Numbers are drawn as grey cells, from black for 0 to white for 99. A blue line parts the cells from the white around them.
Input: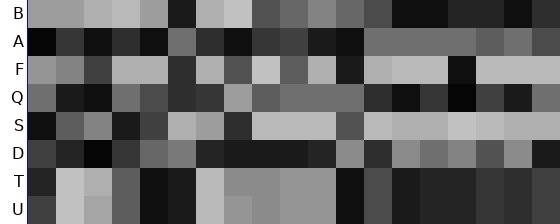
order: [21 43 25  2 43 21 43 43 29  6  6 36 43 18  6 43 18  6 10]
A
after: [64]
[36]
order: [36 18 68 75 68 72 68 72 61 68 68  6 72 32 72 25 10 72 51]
S

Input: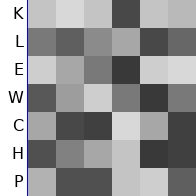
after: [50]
[65]
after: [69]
[31]
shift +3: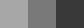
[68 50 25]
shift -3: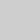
[77]
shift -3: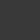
[19]
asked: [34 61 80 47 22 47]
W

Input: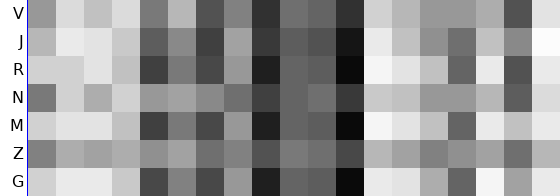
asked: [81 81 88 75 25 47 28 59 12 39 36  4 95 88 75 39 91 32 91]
R
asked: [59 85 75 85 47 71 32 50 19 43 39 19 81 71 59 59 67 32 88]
V
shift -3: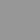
[56]
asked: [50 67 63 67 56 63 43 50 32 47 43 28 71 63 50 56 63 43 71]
Z
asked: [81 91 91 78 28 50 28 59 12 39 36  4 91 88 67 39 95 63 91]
G

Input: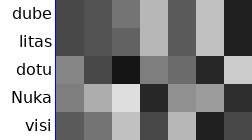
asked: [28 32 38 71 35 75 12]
litas
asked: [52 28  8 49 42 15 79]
dotu
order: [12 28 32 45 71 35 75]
dube

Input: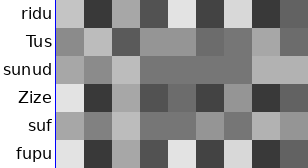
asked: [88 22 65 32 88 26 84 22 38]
fupu
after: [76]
[22]
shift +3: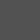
[35]
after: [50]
[73]

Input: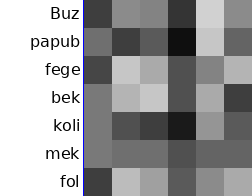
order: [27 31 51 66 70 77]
fege
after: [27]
[77]

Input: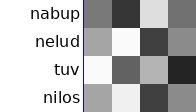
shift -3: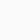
[94]
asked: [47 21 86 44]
nabup
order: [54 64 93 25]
nilos
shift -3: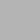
[67]

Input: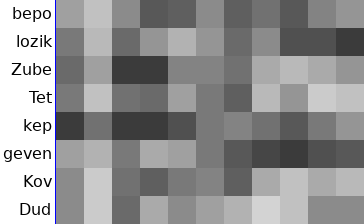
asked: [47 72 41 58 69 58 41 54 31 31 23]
lozik
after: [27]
[23]
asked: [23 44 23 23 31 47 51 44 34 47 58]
kep
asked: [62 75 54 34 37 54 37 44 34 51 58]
bepo
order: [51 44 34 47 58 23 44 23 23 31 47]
kep
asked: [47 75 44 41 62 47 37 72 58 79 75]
Tet
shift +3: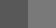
[37 50]

